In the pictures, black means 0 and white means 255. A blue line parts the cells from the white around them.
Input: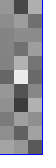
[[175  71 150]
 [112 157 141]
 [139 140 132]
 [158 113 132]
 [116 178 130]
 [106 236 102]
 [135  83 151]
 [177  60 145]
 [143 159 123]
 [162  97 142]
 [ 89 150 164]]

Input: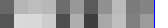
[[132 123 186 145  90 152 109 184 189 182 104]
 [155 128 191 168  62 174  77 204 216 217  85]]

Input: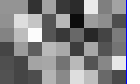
[[163 127 234  43  56 163  50 148 148]
 [ 77 142 156  12 185  85 197 222 145]
 [124  68  39 104  56  85 252 189 131]
 [116  83 167  61 169 185  94 156  69]
 [231 135  84 185 115 167 164  69  79]
 [ 73 105 190 222 137 179  77  69  82]]

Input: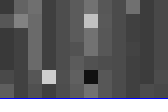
[[ 72  60 112  75  87 114  91  77  63 111  99  57]
 [ 72  60  64  75  89 193  91  77  63 106 130  86]
 [ 72  60  64  75  87 114  91  77  63 106  65  57]
 [ 72  60  67  75  87 114  82  77  63 106  65  57]
 [ 72  60  64  75  77  81  91  77  63 106  65  57]
 [ 76  60  64  75  87  17  96  79 206  86  65  73]
 [ 72  76  64  75  87 114  91  77  63  80  65  94]]

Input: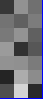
[[112 146  55]
 [124  96 115]
 [ 96 147 121]
 [ 87  49 155]
 [123 144 146]
 [140 172  36]
 [ 41 212  79]]

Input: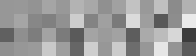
[[178 139 192 153 194 161 144 168 179 152 165 147 152 151]
 [234 141  88 158 219 122 160 131 205 145 128 135 165 151]
 [ 60 215 188 170  93 162 155 164  90 123 163 125 143  96]
 [ 91 148 230 151 109 203 151 206 102 158 201 154 151 144]]

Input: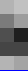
[[193 179]
 [157 123]
 [ 31  79]
 [ 69  69]
 [164 180]]

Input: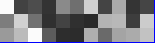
[[ 69  52 170  68 208 111 138  51  77  66 251]
 [204  61 184 180  42  48  67  48 113 209 125]
 [194 171 164 106 175  44  45  92 251 187 154]]
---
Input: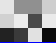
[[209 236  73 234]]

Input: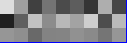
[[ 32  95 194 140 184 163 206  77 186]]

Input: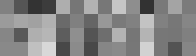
[[155 166 161 177 106 128 101 152 122 129 195 129 119 134]
 [137 137 192 216  72 139  72 134 138 119 210 119  83 134]]

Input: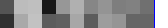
[[ 48 169 194  92  96 167  92 157 149 101 102]]

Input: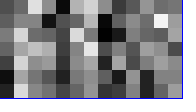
[[ 94 133 132  18  81 102 183   8  97 139 109 244 157]
 [100 166 192 175  62 132 230  77 128  84 159 143  75]
 [ 14 165 117  86  33 121 142  95  25 147  34 130 130]]

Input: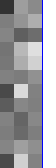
[[126 148 174]
 [116 184 223]
 [129 124 145]
 [ 92 135 127]
 [125 106 126]
 [ 74 208 130]]

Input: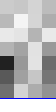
[[185 244 213 173]
 [179 163 226 153]
 [ 89 160 198 118]]

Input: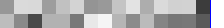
[[189 138  73 178 178 120 232 245 181 139 187 133 118 120  90]]
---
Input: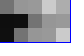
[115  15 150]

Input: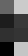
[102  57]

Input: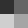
[ 48 165]

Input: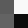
[91 12]

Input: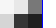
[246  54]

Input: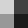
[212  27]
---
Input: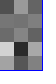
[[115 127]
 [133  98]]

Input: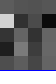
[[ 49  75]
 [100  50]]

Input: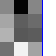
[[ 94 107]
 [ 88  92]]

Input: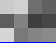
[[131  62]
 [121 133]]

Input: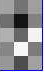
[[ 19 131]
 [102 242]]

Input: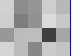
[[126 146]
 [188 189]]
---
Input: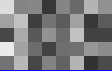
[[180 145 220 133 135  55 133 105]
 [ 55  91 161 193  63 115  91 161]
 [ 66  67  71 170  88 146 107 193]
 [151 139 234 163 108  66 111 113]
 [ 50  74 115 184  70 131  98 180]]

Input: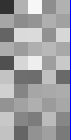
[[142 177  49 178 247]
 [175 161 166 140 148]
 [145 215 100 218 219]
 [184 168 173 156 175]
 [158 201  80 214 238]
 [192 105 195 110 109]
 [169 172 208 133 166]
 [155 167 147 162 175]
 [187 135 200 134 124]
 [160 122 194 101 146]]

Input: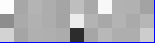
[[177 163 253 167 180 173 165 190 169 248 178]
 [170 182 141 170 177 173 164 236 179 168 179]
 [174 205 211 165 176 175 172  44 166 184 174]]

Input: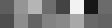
[[ 23 107  94 149 181 109  67 242]
 [105  99  78 141 100 131 137 169]]

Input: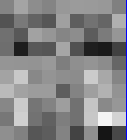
[[152 128 132 164 141 132 152 155 154]
 [101 176  83 121  99  86 160  94 114]
 [123 150 112  88 162 150 133 141  92]
 [ 26  65 110  29  88  85 166  81  31]
 [140 102 149 148 147 153 126 143 148]
 [168 133 163 200 136 148 142 140 203]
 [178 147 186 162 156 156  93 131 159]
 [137 151 135 203 117 131 158 113 197]
 [244 211 119 208 114  97 126 113 199]
 [ 21  72 143 129  86  93 131  67 143]]

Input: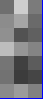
[[206 123 111]
 [165 106 140]
 [ 82  96 144]
 [150 132 189]
 [ 64  92 117]
 [ 60  69 114]
 [155 129 138]]

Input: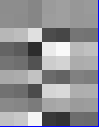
[[151 154 141 141 134 155 159]
 [151 152 142 140 134 157 159]
 [117 115 183 189 224  76  70]
 [186 192 100  91  44 235 249]
 [172 174 116 111  82 205 211]
 [129 125 169 172 194 107  99]
 [174 175 113 108  75 213 217]
 [155 157 137 134 123 166 170]
 [109 107 193 200 245  56  50]]

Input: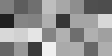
[[ 79  77 127  93 111 190 167 142]
 [165 216  32 133 130 175  54 165]
 [176 160 216 209 229 132 177 110]
 [104 174 102 152  57 239 170 173]]

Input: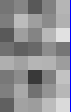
[[130 181 117 133  88]
 [139 177 125 188 159]
 [184 225  89 159 132]
 [141 118 112  96 104]
 [179 157 175 162 181]
 [127 194 120 140  57]
 [148 183 127 169 113]
 [188 218  96 162 157]]
